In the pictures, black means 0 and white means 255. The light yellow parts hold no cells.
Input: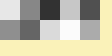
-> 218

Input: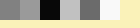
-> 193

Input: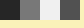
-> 120

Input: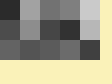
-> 91

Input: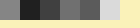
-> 112

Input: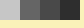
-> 101

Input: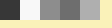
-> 141

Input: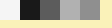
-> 92

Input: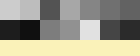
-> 225
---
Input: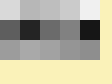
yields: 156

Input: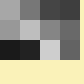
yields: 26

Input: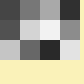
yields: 197

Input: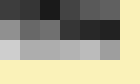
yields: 206

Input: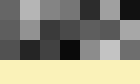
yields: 81

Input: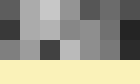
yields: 127

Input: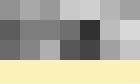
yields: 105

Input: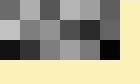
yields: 18
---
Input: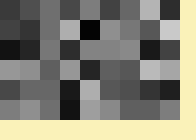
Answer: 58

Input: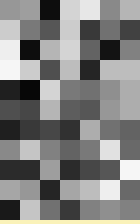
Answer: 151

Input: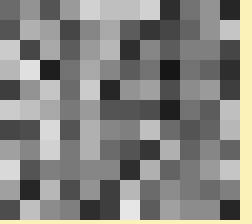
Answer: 107

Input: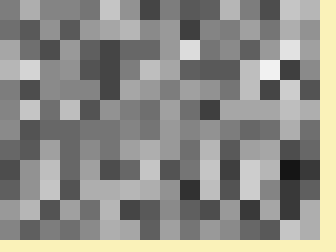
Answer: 125

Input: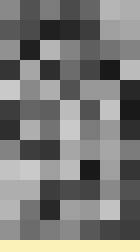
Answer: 137

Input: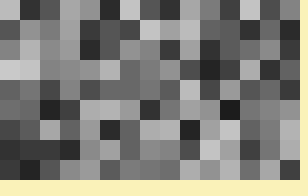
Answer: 187
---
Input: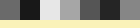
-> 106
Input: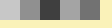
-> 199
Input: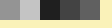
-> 148
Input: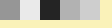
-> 150
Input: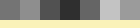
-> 116
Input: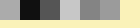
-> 171
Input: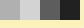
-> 176
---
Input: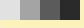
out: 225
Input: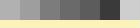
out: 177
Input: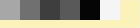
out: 167
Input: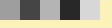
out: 158
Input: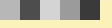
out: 183
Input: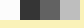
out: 252
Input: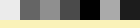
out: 235
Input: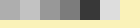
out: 174
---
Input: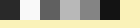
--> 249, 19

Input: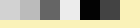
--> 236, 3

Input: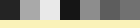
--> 233, 21

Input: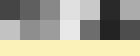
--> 232, 35

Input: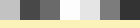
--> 253, 51

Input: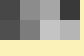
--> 196, 57
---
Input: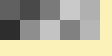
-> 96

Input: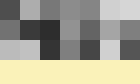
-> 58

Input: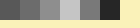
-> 108

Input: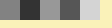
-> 130

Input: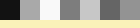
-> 125

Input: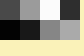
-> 46

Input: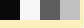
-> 192
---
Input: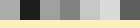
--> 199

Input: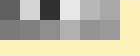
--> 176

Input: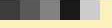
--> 130

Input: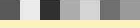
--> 212

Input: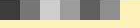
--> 156

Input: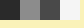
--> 140

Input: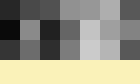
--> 203

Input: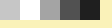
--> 164

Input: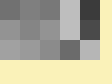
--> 139
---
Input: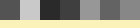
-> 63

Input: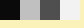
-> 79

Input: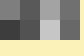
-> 82

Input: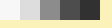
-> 77

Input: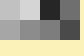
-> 74

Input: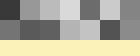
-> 83
